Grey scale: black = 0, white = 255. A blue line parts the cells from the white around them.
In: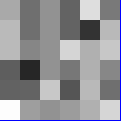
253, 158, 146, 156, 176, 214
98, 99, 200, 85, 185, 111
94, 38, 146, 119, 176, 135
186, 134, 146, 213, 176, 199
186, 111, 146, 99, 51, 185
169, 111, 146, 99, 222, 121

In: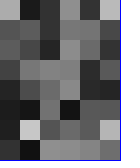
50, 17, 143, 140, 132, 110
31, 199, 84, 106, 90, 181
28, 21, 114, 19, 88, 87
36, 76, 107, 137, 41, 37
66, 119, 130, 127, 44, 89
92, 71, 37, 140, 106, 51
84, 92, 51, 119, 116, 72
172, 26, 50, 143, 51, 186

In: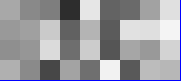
176, 138, 71, 163, 111, 242, 89, 188, 183
143, 150, 219, 110, 204, 85, 166, 153, 211
153, 160, 202, 97, 180, 91, 225, 223, 244
168, 137, 126, 45, 230, 99, 106, 162, 224

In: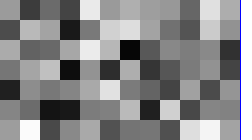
157, 251, 73, 137, 169, 82, 116, 118, 80, 222, 244, 163
133, 108, 20, 24, 124, 128, 186, 32, 208, 72, 133, 130
32, 141, 120, 133, 169, 225, 123, 100, 68, 161, 75, 149
118, 165, 192, 13, 147, 45, 174, 53, 86, 123, 146, 68
171, 98, 105, 167, 235, 183, 6, 88, 136, 125, 137, 49
76, 185, 163, 25, 121, 209, 221, 163, 113, 84, 203, 146
155, 60, 107, 68, 234, 154, 175, 158, 152, 102, 224, 173

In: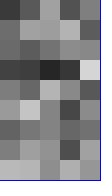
185, 181, 142, 175, 150
126, 159, 146, 78, 161
99, 119, 131, 103, 113
154, 196, 132, 71, 139
125, 103, 180, 137, 88
66, 62, 38, 55, 213
106, 92, 115, 140, 136
109, 161, 157, 179, 92
58, 89, 161, 82, 127

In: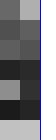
193, 194
27, 37
142, 49
35, 42
94, 83
80, 95
104, 175

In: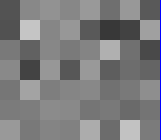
153, 121, 132, 129, 172, 108, 194, 123
123, 125, 139, 137, 117, 121, 106, 116
118, 163, 126, 133, 136, 113, 121, 142
137, 67, 151, 87, 153, 94, 109, 100
121, 97, 135, 122, 132, 176, 112, 73
81, 197, 134, 151, 89, 56, 66, 160
83, 136, 146, 135, 153, 111, 152, 89
